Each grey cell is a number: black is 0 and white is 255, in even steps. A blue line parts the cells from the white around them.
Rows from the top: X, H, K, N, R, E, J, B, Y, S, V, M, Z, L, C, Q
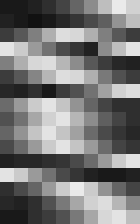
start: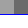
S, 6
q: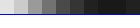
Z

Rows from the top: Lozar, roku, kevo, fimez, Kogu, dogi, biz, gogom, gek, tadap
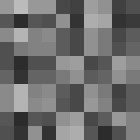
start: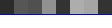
roku, 2
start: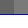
dogi, 4
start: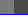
kevo, 8
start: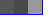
gogom, 5
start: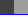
Lozar, 6
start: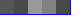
gogom, 5

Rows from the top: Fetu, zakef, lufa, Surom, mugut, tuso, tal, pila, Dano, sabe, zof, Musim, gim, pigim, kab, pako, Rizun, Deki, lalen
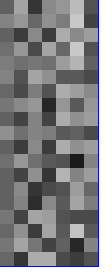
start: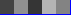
gim, 2
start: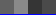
pigim, 1
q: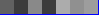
zof
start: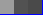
pako, 4
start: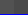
pako, 5
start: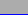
lalen, 3
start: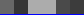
lalen, 1

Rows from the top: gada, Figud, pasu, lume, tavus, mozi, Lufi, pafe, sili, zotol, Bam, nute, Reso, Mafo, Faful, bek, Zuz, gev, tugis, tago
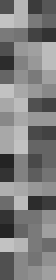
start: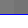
pasu, 1
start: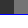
bek, 1
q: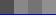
tugis
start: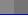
tugis, 2

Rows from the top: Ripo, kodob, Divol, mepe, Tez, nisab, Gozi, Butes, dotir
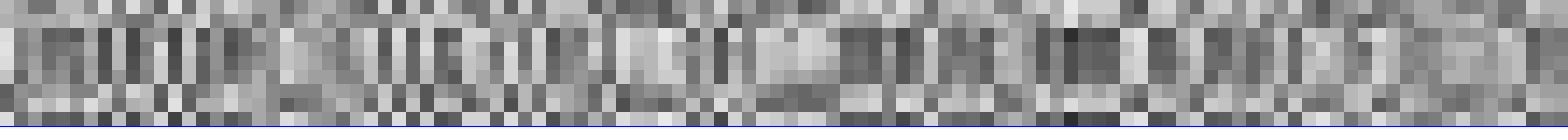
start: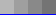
kodob, 7
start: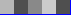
Tez, 9
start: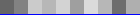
Ripo, 59
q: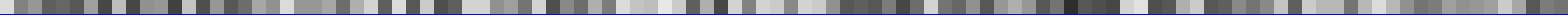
Divol
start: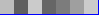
Gozi, 11

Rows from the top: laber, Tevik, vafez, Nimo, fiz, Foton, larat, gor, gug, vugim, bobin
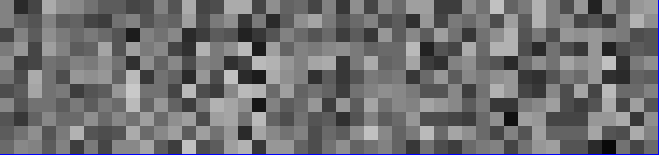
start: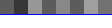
vafez, 26
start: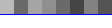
vugim, 31
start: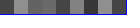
laber, 19
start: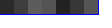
vafez, 14
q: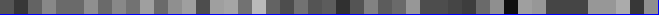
gug
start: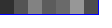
gug, 25

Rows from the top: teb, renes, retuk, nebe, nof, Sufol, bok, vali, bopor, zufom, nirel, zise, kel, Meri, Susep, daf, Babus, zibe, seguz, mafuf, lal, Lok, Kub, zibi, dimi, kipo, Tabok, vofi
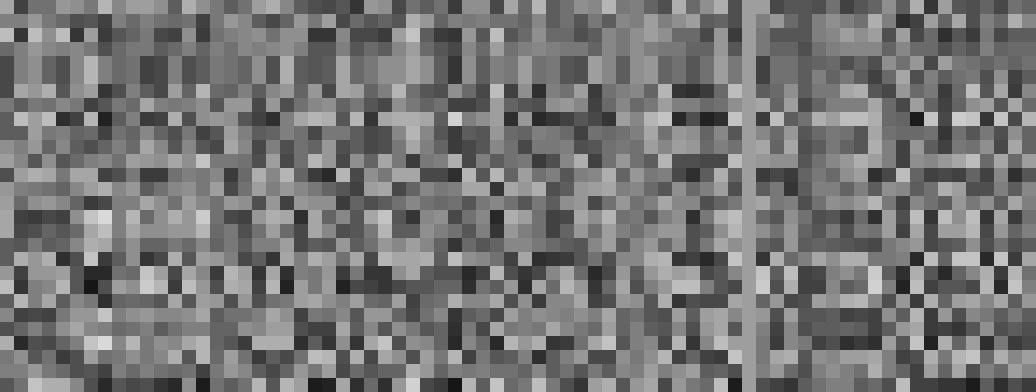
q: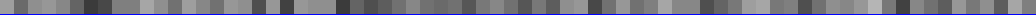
Susep
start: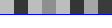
daf, 66
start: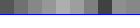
zise, 58
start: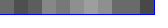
retuk, 41
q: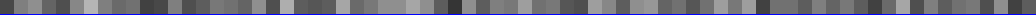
Sufol

